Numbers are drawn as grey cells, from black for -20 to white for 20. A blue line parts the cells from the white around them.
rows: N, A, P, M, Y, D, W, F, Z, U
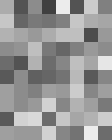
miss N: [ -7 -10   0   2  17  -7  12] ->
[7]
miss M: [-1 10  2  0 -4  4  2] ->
[3]
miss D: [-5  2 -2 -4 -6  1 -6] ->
[9]

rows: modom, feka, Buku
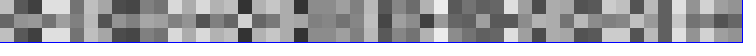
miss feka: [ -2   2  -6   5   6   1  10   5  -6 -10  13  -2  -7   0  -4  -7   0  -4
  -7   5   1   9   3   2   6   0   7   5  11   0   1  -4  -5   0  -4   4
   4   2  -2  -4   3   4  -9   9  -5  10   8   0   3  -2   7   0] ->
[-1]
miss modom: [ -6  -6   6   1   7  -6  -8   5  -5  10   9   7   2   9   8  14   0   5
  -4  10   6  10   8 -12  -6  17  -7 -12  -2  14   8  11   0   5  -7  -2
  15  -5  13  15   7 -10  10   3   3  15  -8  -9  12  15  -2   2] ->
[-3]

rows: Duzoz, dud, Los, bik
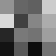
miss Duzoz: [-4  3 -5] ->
[12]
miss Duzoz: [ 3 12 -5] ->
[-4]
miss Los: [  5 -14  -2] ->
[-1]

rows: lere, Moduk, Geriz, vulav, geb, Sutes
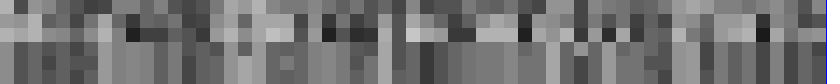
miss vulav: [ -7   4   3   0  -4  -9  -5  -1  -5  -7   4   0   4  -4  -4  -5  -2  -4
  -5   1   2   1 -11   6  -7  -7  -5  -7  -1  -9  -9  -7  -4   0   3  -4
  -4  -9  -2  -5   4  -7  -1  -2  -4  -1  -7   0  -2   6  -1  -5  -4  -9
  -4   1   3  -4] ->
[-6]
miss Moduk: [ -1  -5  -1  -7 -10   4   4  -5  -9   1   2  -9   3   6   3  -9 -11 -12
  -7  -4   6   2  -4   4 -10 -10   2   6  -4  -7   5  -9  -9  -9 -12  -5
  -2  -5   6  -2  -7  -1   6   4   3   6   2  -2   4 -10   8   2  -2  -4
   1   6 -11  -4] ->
[-3]
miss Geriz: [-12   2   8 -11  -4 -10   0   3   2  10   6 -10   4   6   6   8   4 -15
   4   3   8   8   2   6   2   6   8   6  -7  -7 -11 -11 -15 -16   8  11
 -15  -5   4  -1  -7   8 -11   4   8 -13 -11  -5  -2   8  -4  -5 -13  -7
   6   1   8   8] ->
[7]
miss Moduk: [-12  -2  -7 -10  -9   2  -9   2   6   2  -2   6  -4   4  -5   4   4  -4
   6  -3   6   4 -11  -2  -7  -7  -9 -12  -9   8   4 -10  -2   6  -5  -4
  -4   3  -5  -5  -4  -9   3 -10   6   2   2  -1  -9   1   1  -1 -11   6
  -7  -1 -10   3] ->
[5]
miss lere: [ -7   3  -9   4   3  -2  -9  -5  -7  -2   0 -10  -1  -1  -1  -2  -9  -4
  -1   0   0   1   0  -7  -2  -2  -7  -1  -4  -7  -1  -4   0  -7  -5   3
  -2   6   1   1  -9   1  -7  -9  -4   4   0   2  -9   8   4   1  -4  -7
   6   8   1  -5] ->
[-8]

